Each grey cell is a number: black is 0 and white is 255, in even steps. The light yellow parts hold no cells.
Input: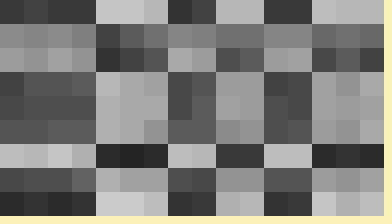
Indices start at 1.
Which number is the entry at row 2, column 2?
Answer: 133
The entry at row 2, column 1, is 139
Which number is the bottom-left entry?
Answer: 43
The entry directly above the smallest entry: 169
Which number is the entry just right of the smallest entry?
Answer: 43
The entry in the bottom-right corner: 189
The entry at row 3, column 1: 155
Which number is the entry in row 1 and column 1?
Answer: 57
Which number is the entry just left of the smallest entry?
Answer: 43
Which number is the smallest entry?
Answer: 36
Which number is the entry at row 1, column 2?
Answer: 65
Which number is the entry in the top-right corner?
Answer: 183
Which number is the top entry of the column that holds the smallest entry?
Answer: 197
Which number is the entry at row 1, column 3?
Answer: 57
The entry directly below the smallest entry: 161
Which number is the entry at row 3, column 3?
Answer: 161

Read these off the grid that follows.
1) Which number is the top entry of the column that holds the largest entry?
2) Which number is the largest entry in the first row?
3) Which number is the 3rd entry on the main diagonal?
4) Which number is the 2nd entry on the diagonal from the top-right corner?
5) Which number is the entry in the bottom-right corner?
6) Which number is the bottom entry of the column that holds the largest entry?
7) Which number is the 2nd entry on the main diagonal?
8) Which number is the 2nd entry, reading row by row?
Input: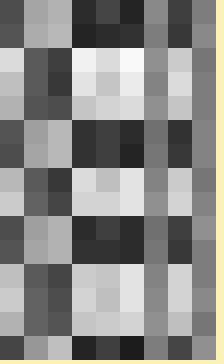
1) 36
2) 178
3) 63
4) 56
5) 144
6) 28
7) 172
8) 165

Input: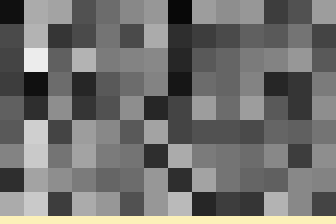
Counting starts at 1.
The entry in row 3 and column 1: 68
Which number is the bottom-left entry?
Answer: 171
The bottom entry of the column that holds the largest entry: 201
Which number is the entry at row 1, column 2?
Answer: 171
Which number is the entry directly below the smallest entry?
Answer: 46
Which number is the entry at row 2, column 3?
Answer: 53
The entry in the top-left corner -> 16
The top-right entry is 157
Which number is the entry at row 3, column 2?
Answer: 236
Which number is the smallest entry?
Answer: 8
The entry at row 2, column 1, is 74
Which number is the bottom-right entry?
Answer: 68
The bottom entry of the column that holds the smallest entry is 185

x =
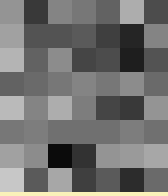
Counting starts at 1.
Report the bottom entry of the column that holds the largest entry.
199
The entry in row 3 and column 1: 180
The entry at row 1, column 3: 132
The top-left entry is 148
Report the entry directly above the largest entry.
161
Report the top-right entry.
76
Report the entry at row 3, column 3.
140
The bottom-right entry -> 106
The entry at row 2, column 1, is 161
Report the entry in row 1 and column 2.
57
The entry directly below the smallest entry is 167
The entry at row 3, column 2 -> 98
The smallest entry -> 11
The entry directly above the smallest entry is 112
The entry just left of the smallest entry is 140
